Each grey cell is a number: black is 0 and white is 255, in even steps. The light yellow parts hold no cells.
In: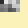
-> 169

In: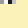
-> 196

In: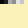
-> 199

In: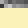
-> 128

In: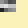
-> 147

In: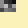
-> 95

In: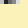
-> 221
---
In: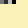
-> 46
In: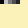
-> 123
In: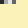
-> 171
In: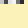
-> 243
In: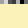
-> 174
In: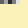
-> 45
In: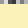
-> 194
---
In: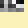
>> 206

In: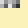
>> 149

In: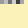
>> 191

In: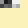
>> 26

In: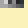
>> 211

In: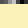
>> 95

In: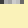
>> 175
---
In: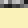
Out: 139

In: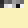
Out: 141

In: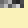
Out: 35

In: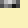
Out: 160

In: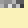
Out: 92

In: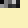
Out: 195

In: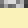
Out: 172
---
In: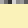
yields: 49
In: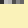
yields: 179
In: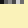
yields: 141
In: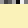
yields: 94
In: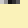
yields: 19
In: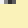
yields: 48
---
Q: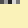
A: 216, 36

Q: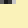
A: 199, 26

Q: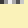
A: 241, 57

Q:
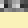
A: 225, 34

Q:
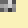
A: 216, 51

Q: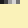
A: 213, 26
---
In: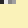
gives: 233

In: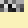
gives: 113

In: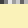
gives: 202

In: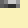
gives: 202

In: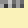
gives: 110

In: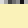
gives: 141

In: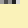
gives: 144

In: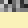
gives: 157

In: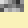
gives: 107
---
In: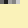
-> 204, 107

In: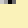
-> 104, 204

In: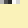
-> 212, 184

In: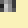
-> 59, 74

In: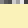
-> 64, 133

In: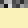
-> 117, 146
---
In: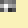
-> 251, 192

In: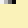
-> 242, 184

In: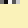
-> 245, 205

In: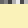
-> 235, 189

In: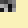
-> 187, 175

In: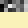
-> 235, 206

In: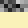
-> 205, 190

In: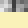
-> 233, 220

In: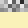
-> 245, 232
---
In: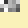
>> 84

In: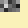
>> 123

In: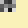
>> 220

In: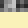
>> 124

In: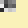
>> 211

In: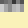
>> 153

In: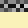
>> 32

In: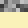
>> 68

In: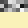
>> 187
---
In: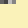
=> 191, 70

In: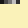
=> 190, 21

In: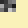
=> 199, 27

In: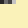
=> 196, 39

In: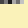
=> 194, 28

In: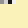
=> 241, 24

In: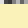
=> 224, 56

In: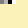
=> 250, 7

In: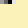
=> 230, 2

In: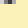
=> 212, 58
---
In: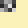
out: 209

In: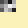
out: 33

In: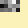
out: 25

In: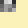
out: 174

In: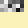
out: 134

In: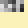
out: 35

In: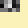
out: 90

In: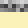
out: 130

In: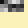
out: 103
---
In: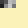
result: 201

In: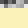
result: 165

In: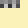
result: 184

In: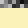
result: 183

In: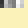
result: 239

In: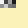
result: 120

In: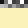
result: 91

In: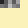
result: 135

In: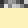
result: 134
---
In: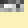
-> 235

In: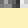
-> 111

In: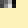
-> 172

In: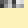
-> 188

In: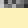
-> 146

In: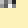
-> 178

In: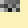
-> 134
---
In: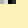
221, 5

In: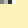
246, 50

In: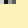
211, 24

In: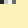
241, 39

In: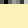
198, 4

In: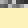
214, 47

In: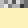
233, 57

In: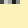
203, 31

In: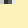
233, 51
